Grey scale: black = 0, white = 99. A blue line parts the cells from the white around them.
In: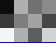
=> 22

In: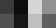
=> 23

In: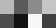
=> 72

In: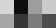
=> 83

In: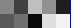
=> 52

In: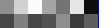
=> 55

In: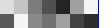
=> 86

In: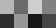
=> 71

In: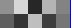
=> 56

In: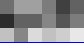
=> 17
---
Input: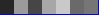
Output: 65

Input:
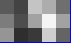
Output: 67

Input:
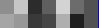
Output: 37

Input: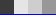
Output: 59

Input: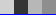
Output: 55

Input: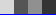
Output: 20

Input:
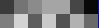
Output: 64

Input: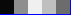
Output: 74
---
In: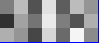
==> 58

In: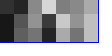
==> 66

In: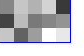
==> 22

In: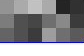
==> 19

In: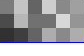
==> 62

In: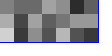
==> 37
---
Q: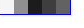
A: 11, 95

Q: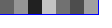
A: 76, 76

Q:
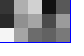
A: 64, 95

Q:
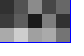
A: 10, 80

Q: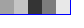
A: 20, 90

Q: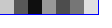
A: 59, 87

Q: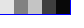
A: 76, 89
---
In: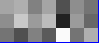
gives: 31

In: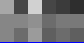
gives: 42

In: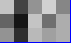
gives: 18

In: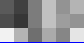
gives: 70

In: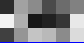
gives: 58

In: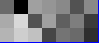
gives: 80

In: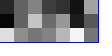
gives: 55
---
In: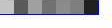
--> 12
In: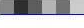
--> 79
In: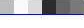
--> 47
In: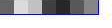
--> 52
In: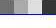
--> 21
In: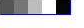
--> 2
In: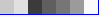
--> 97
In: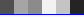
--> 14
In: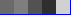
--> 81
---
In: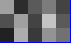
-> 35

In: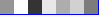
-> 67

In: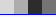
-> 67

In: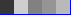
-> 50

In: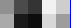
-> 20

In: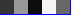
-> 5

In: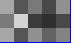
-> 47

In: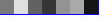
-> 57

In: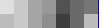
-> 32
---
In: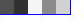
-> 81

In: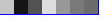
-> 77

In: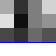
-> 82

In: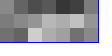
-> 75

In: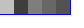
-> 49

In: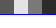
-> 47
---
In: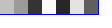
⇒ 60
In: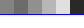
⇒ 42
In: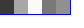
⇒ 65
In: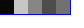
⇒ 77
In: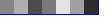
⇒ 67
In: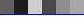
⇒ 11
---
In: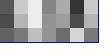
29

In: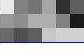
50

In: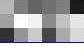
75

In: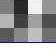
62

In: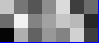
72

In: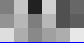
31

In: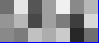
24

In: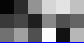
31
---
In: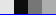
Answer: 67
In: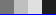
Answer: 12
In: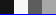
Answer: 65
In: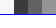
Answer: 58
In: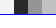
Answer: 75
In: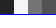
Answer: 32
